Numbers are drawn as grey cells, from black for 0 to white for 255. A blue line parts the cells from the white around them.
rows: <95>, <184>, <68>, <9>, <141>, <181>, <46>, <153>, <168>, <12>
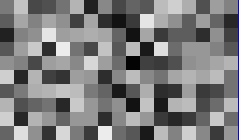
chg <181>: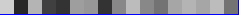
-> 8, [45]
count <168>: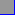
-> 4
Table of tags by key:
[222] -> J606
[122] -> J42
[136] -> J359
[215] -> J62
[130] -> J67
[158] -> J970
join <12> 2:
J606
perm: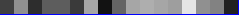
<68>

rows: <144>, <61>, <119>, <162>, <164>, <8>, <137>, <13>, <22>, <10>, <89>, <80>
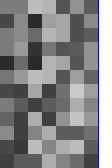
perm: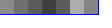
<10>
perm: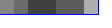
<80>
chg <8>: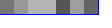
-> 3, [188]
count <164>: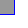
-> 0
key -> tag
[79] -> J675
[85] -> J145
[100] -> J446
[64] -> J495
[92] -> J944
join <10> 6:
J944
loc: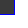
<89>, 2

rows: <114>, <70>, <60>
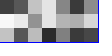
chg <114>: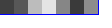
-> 3, [195]
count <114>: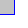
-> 1
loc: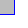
<60>, 3
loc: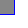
<114>, 5

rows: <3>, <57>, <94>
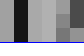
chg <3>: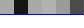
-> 1, [161]
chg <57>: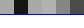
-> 1, [161]

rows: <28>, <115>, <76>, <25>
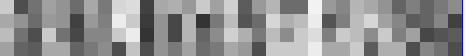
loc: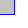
<25>, 10
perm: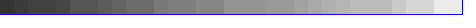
<115>
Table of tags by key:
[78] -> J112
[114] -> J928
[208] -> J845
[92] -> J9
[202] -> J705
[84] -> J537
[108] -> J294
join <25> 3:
J9
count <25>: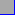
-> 5

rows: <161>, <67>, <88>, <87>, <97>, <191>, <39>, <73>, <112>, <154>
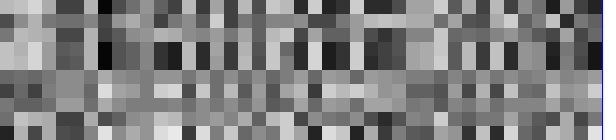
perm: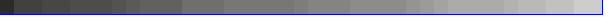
<112>
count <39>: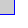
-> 4

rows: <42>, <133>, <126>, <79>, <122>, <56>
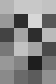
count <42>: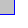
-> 1
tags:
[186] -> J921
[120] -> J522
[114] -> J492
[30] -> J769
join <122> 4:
J492
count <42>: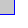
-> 2
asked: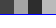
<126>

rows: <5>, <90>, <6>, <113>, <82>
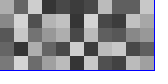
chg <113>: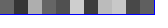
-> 5, [72]
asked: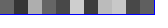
<113>
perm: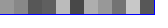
<6>
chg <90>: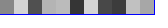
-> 5, [193]
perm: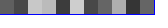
<113>
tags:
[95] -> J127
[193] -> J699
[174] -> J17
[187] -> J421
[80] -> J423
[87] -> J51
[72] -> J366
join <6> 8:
J127

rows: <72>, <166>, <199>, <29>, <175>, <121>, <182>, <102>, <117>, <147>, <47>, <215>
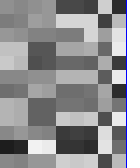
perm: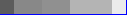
<121>
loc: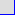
<147>, 8

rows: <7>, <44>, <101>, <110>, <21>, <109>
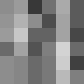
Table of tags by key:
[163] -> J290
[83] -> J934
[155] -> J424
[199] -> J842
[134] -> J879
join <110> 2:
J290
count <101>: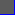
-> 0

